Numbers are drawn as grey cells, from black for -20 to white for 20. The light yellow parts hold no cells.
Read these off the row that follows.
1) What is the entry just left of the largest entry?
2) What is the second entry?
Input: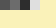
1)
-13
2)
-3

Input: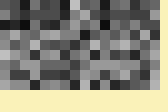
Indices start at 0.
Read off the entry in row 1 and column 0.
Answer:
0
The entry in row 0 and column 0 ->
-6
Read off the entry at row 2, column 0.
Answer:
-16
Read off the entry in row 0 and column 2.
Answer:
-16
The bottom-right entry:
8
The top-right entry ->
-4
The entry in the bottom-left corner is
6
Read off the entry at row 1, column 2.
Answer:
-12
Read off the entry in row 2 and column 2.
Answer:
-18
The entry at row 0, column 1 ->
-8
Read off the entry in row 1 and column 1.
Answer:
-8
